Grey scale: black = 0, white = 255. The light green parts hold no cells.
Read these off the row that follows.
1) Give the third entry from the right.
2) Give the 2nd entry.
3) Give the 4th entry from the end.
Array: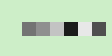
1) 27
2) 143
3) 195

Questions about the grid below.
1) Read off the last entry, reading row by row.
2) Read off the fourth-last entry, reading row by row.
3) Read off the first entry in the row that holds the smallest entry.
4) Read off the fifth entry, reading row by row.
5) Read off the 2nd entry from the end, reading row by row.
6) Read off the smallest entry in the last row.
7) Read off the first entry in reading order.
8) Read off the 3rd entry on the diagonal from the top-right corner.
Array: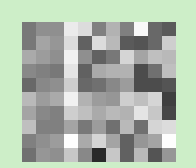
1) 150
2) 97
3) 112
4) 220
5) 84
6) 41
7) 120
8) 164

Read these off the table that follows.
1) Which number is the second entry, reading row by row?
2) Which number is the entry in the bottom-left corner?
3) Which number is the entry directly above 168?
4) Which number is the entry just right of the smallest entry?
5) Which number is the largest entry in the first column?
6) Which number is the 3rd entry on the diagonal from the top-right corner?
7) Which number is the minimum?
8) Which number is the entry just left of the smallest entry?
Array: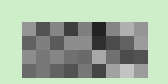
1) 82
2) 106
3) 48
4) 133
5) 149
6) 113
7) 35
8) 127

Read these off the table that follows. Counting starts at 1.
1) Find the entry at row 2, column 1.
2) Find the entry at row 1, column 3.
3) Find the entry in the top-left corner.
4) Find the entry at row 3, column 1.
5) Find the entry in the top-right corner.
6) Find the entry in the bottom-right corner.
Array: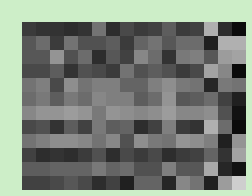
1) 87
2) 51
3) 59
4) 87
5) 11
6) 206

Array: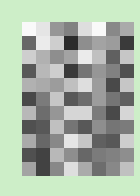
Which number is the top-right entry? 170
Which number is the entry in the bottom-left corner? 163
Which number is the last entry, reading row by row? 192
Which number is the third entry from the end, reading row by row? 109
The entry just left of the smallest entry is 206
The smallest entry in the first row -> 129
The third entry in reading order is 150
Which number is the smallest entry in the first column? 73
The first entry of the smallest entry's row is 103
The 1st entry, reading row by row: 249
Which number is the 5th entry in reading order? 222
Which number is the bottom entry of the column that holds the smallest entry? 222
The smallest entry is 43

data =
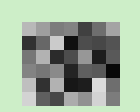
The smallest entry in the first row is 64
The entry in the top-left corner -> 184
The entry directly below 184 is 49
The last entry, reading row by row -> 124
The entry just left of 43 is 178
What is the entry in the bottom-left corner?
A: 211
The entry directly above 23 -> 36
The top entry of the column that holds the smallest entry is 164
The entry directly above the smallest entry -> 89
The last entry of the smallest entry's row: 8
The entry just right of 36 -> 95
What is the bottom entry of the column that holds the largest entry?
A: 211
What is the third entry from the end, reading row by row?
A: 145
